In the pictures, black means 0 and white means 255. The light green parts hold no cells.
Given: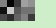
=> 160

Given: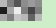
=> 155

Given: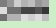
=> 151

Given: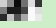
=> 221

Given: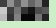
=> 130

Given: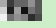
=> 144

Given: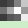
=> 128

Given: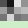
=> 227

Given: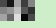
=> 61
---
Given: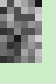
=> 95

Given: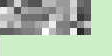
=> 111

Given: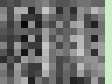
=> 145

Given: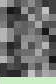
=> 39

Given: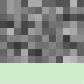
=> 141

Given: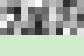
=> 197

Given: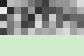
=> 188

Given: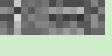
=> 168
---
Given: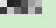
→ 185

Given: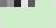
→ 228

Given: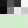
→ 232

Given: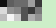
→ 174

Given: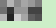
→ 95

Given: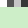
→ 198

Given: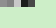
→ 27

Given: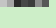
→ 141

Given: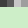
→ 199

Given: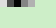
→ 132
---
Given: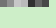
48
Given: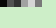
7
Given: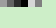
2
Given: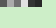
39
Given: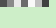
64
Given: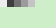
62
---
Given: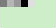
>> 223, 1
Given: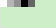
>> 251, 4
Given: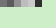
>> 201, 47
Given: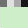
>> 224, 23
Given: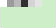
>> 254, 47
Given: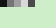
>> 216, 17
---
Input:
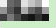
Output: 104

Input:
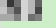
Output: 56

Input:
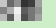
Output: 105

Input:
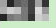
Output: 38

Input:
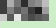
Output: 173

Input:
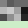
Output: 91
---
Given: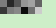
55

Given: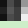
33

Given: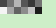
244

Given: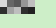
46

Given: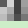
200

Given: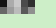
103

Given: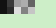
17

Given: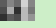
77

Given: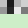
151

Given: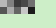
85
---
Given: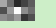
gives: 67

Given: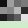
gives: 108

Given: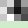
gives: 49

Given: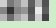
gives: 181

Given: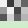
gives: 196

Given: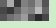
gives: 156

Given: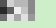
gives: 183

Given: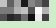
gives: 109

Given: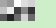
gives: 222

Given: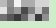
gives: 212
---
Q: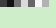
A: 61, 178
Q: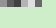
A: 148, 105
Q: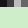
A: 20, 102
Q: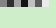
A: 132, 235
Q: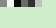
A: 136, 193
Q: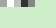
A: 164, 134
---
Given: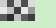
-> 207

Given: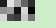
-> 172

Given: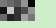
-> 89

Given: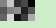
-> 46

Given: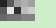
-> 160

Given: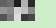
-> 31
